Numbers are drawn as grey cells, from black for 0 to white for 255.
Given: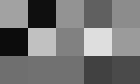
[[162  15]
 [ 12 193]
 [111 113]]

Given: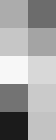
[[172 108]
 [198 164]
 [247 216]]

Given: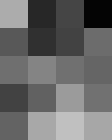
[[172  39]
 [ 88  48]
 [111 132]]

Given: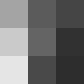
[[164  91]
 [202 100]
 [229  73]]

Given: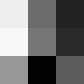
[[237 108]
 [247 118]
 [152   3]]

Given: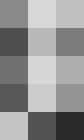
[[137 215]
 [ 78 184]
 [113 214]]

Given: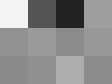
[[243  84]
 [145 154]
 [138 144]]
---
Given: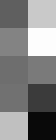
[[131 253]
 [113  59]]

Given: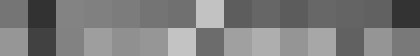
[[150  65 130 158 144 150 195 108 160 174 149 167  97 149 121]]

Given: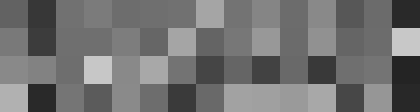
[[121  60 111 111 125 102 165 100 119 152 107 145 101 108 200]
 [177  41 117  91 138 109  58 105 162 160 154 168  71 150  40]]

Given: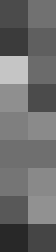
[[ 59  95]
 [143  75]
 [111 111]
 [ 88 145]]

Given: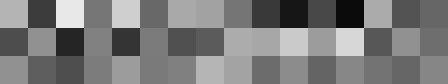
[[ 77 145  37 129  52 123  80  91 172 167 202 156 215  87 145 110]]

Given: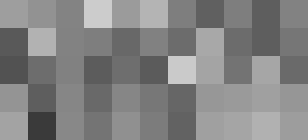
[[ 89 178 130 126 104 129 108 168 108  94 118]
 [148  94 134 105 134 119 102 151 154 160 150]]

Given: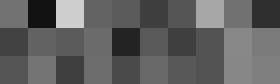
[[ 66  98  91 108  35  89  64  83 136 122]]

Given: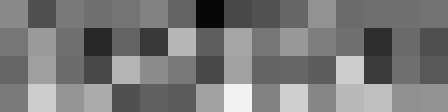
[[118 154 112  39  99  57 183  94 166 118 153 126 112  45 106  79]
 [122 204 149 171  80  96  90 161 242 129 207 134 185 192 144 146]]

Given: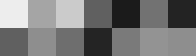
[[ 96 142 110  36 122 147 142]]
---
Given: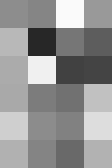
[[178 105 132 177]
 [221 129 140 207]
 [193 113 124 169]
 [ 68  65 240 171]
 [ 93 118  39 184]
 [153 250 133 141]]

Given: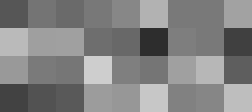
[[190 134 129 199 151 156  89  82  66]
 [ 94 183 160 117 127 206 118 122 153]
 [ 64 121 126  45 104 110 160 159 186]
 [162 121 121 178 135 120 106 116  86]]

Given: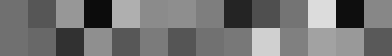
[[ 89 153 162 128 208 120 113  85 123  87 143  49 104 112]
 [135  14 220 116  79  36 126 142 139 175  12 151  86 112]]

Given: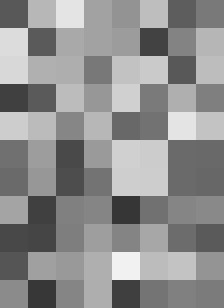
[[123 128 116  63 174 133  55 139]
 [148 195 188 241 175 153 160  85]
 [ 90 108 167 132 158 126  69  72]
 [137 133 113  54 133 128  64 164]
 [103 106 205 206 115  77 151 106]
 [105 106 204 208 154  73 157 112]
 [195 228 114 104 183 134 187 205]
 [127 175 122 208 151 188  90  64]
 [189  88 202 194 120 174 176 216]
 [182 131  66 156 162 169  90 220]
 [121  93 190 147 162 228 183  88]]

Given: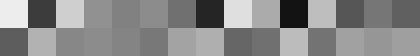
[[159 150 161 115 188 112 102 175 163 120 132 140 135 178  93]
 [ 96 118  86 190  19 171 223  37 112 140 129 145 207  60 237]]

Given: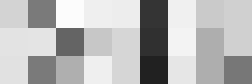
[[119 174 230  33 214 239 175 122 225]
 [208 174 243  48 214 199 100 228 227]
 [208 202 240  52 237 239 252 122 211]]

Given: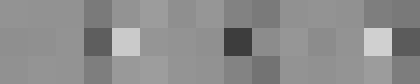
[[125 156 148 145 147 115 131 146 148 157 153 126 147 148 145]
 [ 91 208 147 140 150 140  61 144 147 149 202  94 147 144 143]
 [121 126 145 147 145 122 130 150 143 156 147 122 146 146 147]]

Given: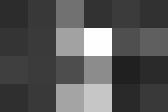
[[ 57  41 198 164  57  47]
 [ 42  32 140  77  59  63]
 [ 95  79 254 162  58  52]
 [ 49  59  50 113  56  44]]

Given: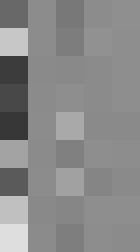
[[139 141 126 139 222]
 [142 142 134 137 192]
 [138 133 161 140  90]
 [141 142 128 139 163]
 [138 138 169 140  55]
 [142 139 142 139  72]
 [142 139 137 138  60]
 [142 145 125 140 199]
 [143 140 120 140 104]]
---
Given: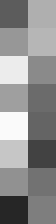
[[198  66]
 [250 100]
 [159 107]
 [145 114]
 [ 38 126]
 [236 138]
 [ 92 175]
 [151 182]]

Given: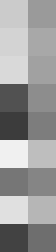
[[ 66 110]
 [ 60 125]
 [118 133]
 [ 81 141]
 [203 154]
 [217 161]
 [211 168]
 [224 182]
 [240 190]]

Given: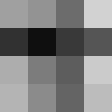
[[ 49  15  57  85]
 [173 124  93 203]
 [180 139 100 188]
 [160 147 108 210]]

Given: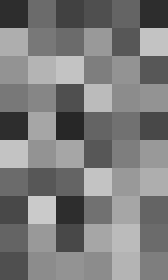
[[107  87 100 195 153 174]
 [ 45 107  65  79 100  45]
 [174 120 107 153  87 195]
 [120 134  79 187 140 147]
 [ 79 140 147 140 180 126]
 [195 147 166  87 126 153]
 [100 153  72 166 187 107]
 [ 45 166  39 100 113  72]
 [147 180 195 126 147  87]
 [ 72 202  45 113 166 100]]

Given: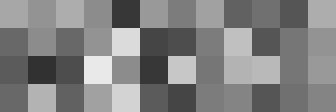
[[ 91  49  77 233 140  55 199 118 179 185 118 153]
 [104 140 104 147 219  69  77 124 192  85 118 147]
 [167 147 173 140  55 153 124 161  97 112  85 173]
 [104 179  97 161 211  91  69 124 132  85 112 132]]

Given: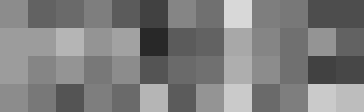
[[140  98 106 126  91  65 133 112 216 126 120  77  77]
 [140 120  84 126 106 181  91 148 202 106 126 202 189]
 [156 133 148 120 140  84 106 112 174 140 112  65  71]
 [156 156 181 148 162  40  91  98 168 133 112 148  98]]

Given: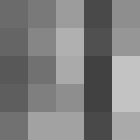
[[ 88 113 170  65 195]
 [107 121 156  73 142]
 [ 94 127 142  65 195]
 [101 134 176  80 150]
 [113 162 162  73 170]]
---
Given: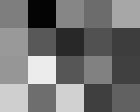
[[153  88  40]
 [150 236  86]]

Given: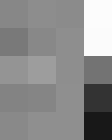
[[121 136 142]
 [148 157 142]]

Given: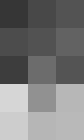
[[ 76  82  98]
 [ 61 108  84]]

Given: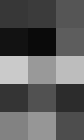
[[ 18  10  93]
 [202 153 189]]

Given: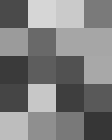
[[155 105 166]
 [ 58  93  81]]

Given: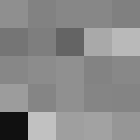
[[117 126 100]
 [135 140 144]]
